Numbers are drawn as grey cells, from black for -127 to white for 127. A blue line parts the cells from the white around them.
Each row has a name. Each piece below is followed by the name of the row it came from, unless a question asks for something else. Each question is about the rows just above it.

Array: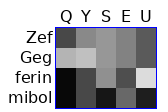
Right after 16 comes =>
-49
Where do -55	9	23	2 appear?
Zef
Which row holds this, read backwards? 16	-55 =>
ferin
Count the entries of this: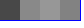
4
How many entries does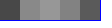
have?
5

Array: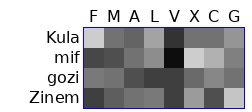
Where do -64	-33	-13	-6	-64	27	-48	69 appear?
Zinem
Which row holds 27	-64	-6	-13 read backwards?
Zinem
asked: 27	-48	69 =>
Zinem
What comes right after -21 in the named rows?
7
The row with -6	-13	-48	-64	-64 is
gozi
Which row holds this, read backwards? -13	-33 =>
Zinem
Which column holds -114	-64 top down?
V

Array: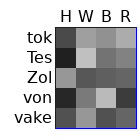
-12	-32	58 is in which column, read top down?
B
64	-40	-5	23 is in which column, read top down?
W
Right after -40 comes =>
-32
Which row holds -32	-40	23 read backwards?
Zol
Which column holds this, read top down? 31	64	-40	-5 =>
W

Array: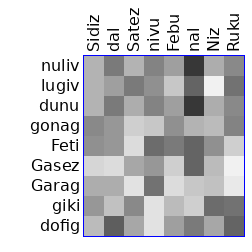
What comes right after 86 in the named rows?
92
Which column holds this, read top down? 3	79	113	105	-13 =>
Ruku

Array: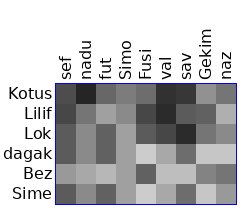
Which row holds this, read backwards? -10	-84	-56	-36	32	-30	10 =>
Lok
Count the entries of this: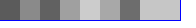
9
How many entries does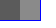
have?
2
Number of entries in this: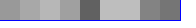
9

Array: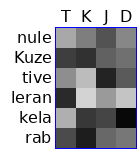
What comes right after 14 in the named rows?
60
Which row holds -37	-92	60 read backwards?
tive
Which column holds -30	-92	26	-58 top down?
J
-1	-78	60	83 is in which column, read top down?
K
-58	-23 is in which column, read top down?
J

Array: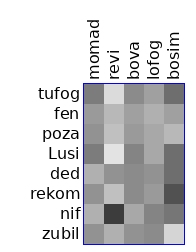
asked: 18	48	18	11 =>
zubil
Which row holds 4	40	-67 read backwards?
nif
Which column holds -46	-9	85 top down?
bosim

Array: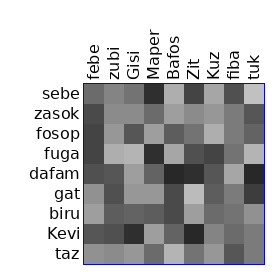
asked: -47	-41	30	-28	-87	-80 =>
dafam
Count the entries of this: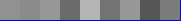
9
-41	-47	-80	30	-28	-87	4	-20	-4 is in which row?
Kevi
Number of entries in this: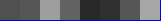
8
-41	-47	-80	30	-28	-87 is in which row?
Kevi
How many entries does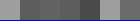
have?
7
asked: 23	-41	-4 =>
taz

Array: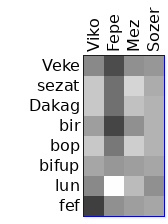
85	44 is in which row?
sezat
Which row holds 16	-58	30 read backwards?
bir
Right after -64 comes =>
16

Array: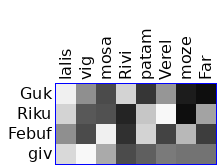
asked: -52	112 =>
Febuf
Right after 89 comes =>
120
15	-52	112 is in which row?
Febuf
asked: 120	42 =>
giv
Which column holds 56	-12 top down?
moze

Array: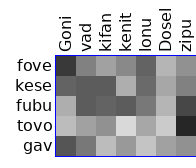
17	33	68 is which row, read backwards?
gav
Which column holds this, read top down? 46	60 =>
Goni
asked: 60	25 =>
gav
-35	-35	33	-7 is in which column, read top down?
vad
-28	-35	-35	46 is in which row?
kese
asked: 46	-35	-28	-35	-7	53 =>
fubu

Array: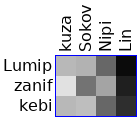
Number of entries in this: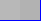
2
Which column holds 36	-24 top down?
Nipi
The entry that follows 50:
-24
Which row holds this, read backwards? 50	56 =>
Lumip
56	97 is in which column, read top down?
kuza
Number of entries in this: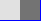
2

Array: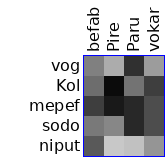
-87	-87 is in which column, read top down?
Paru
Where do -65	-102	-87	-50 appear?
mepef
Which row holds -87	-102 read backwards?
mepef
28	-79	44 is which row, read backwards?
vog
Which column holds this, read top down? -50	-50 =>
vokar

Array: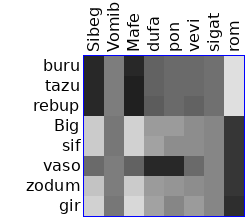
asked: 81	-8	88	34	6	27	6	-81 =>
gir
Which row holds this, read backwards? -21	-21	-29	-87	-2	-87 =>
buru
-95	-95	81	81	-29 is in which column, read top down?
Mafe
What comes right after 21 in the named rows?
13

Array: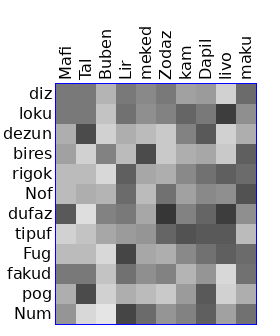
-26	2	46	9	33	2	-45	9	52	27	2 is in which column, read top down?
kam
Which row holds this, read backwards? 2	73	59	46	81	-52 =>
dezun
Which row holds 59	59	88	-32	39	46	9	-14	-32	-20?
rigok

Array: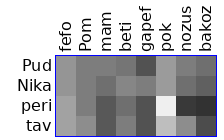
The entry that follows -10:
-45
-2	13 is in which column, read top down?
Pom
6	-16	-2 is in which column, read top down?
beti
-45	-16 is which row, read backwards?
peri

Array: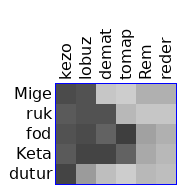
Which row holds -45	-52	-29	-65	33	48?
fod
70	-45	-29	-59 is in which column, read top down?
demat

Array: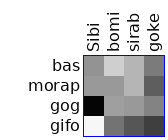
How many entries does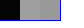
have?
3
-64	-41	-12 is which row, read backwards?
gifo
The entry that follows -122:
31
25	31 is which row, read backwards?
gog
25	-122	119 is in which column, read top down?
Sibi
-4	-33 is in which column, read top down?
goke

